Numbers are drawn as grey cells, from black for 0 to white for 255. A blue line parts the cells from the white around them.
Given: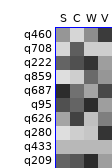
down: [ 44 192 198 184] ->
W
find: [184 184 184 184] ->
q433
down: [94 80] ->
C
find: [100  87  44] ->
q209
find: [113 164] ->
q687
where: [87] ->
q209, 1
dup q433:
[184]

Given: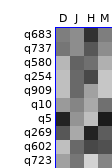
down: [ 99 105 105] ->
J
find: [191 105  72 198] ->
q254

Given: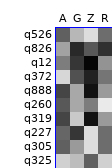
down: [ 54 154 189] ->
G
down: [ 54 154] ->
G
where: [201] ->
q319, 1
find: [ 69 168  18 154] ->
q888

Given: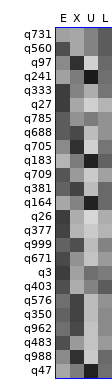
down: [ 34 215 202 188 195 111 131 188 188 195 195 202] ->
U
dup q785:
[146]
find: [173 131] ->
q403
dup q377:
[180]

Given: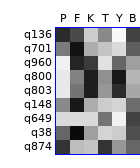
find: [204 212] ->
q148
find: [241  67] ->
q649
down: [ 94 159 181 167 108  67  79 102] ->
B
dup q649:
[218]

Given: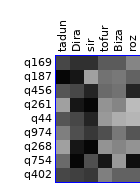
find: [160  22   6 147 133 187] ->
q261
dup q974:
[79]
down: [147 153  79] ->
tofur
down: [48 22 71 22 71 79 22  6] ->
Dira

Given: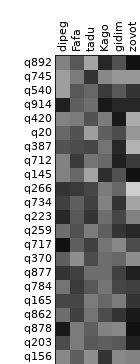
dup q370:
[142]
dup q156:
[136]
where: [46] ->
q145, 3

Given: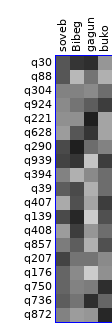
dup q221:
[144]
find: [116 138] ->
q207
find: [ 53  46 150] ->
q30

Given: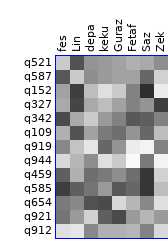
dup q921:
[154]
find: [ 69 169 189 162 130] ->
q327
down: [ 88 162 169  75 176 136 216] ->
fes
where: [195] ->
q919, 1
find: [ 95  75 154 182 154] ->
q921
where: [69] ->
q327, 1

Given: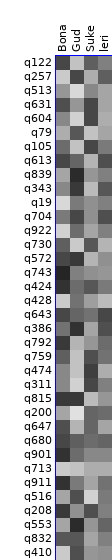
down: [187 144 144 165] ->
Suke
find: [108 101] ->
q680
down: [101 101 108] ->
Suke
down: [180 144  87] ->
Suke
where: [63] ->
q474, 2
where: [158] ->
q428, 2

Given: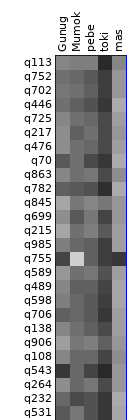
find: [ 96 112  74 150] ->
q217
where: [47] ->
q782, 3

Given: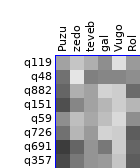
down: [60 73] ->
Puzu
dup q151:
[182]

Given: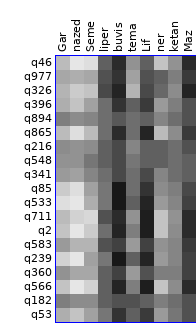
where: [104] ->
q326, 7
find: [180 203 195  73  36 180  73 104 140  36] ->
q326
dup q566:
[195]
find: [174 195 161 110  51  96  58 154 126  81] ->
q396
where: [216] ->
q711, 2
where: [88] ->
q894, 4

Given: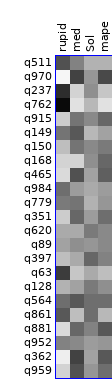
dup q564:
[110]
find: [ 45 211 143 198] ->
q237
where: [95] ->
q465, 3

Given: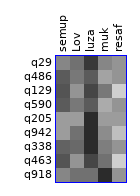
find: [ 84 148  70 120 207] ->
q129
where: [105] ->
q338, 1
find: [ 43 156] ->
q205
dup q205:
[156]
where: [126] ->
q338, 3
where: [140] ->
q942, 3

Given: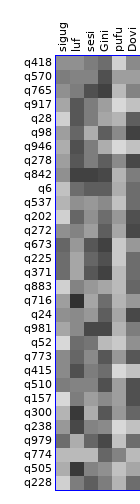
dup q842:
[65]
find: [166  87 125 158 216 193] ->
q917
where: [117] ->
q52, 2
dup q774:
[186]

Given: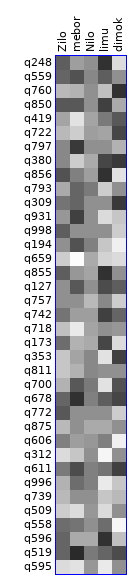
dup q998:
[144]
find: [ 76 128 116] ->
q611
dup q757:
[144]
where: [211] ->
q659, 3
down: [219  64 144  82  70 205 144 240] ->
dimok

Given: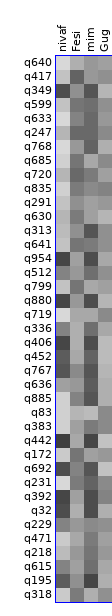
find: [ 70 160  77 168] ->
q954
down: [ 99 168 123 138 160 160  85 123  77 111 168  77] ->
mim
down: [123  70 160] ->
mim
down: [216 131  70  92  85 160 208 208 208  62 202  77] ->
nivaf

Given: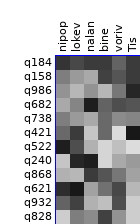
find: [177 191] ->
q932
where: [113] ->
q621, 3
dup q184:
[59]

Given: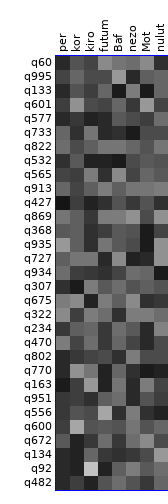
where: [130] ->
q234, 7
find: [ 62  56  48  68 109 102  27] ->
q934

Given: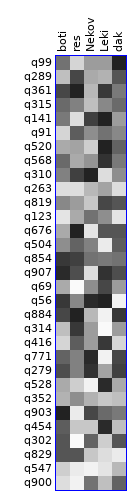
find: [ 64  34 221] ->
q310
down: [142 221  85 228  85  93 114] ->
dak
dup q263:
[221]
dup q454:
[199]
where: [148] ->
q568, 2
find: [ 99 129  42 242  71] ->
q771

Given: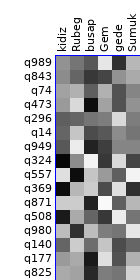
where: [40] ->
q825, 2
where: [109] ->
q140, 2

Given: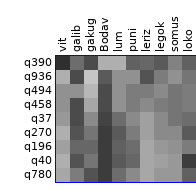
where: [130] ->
q390, 8
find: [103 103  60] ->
q196
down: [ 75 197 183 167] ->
gakug
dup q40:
[60]
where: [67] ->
q37, 3
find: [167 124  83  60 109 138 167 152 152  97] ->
q780
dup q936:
[145]

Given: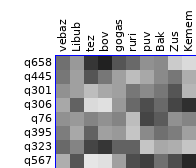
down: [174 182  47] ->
Kemem
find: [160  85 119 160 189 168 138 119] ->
q445

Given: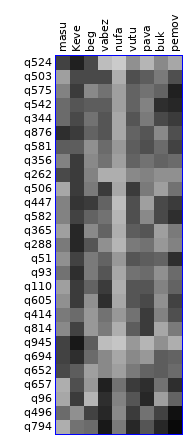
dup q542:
[93]
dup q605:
[144]
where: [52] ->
q447, 1

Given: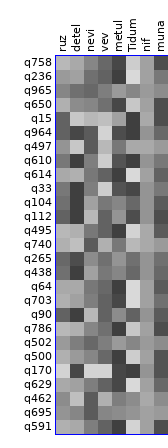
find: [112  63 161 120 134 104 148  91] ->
q104
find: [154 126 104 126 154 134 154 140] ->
q502
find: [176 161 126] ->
q703
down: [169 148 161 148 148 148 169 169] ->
nif
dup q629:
[161]

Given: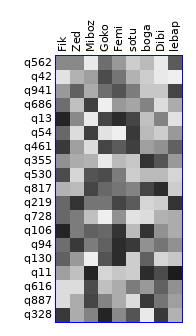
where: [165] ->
q686, 5
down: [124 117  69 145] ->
Femi
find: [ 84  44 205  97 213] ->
q130

